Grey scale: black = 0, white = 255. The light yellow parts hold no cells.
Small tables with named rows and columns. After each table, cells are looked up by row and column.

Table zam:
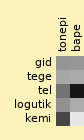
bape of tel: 22
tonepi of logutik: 145
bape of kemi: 230
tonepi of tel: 115
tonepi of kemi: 70
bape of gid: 150
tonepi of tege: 167
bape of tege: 170
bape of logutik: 172
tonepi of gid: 149

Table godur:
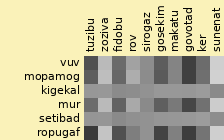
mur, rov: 169
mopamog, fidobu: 103
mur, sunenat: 204
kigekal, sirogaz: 146
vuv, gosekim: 93
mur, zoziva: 186
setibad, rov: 144
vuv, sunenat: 207
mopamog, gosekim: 90
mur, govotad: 70
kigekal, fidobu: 139
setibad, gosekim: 150
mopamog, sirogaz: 140
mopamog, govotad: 64
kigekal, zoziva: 152
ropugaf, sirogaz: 146
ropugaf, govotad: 61
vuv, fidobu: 107
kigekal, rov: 141
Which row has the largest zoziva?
ropugaf

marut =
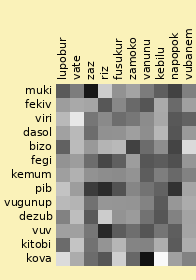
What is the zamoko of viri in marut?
119
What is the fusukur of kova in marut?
207
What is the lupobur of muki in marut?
90
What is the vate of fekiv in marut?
169
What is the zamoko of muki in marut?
163
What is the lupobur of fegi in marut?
147
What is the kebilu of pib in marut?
98
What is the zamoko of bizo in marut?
65
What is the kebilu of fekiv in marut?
170
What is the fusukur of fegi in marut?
95
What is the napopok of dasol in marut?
85
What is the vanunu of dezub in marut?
114
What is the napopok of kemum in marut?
105
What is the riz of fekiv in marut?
87
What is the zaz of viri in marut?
118
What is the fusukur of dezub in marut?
147
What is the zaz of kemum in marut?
146
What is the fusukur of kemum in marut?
139

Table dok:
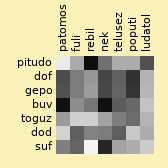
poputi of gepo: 52
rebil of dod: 130
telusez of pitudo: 172
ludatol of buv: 195
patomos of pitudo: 234
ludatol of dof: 178
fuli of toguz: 207
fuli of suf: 100
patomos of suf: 127
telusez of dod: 94
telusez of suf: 163
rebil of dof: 151
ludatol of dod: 172
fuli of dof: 124
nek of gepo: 70
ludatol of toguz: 181
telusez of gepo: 100
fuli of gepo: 125
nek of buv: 16
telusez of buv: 92

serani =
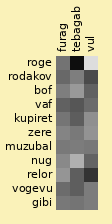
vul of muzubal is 120
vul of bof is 97
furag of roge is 115
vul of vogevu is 124
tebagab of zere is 121
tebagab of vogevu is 94
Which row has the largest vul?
roge

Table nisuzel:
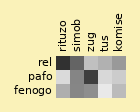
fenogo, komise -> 187
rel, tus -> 177
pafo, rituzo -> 218
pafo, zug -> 62
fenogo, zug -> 142
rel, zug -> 192
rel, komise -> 153
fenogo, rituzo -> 174
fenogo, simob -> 134
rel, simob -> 100
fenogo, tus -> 233
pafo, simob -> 133
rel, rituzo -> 49
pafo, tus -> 216
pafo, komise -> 204
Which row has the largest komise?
pafo

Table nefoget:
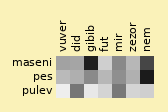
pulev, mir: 120
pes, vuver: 186
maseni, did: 165
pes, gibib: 138
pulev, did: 118
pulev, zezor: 212
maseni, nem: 70
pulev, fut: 212
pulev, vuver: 238
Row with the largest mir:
pes

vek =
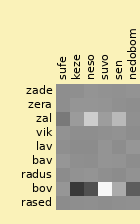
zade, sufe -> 142
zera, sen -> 144
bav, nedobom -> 141
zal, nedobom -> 144
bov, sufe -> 150
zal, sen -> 185
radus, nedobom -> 146
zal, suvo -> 157

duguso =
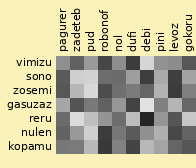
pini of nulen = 176
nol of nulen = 119
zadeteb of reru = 219
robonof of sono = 109
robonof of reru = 148
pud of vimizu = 154
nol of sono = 107
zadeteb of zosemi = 183
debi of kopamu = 184
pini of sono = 170
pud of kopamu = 184
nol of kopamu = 130
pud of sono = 210
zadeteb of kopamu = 122
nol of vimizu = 142
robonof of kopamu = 57
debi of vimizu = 213
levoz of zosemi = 59
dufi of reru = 189

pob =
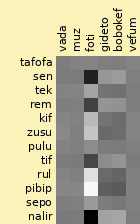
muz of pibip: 135
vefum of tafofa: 132
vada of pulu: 131
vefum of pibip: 129
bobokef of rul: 101
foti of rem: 66
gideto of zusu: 105
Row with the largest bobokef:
nalir

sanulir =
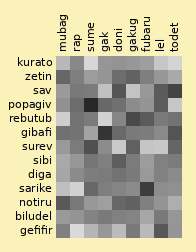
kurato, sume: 215
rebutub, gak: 209
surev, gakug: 96
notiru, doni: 103
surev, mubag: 153
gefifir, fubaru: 185
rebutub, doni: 134
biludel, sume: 131
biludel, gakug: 132
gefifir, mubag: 128
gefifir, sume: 181
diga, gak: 123
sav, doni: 85
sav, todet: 68
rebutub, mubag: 206
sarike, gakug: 139
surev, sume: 80
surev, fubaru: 197
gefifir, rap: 217
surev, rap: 123

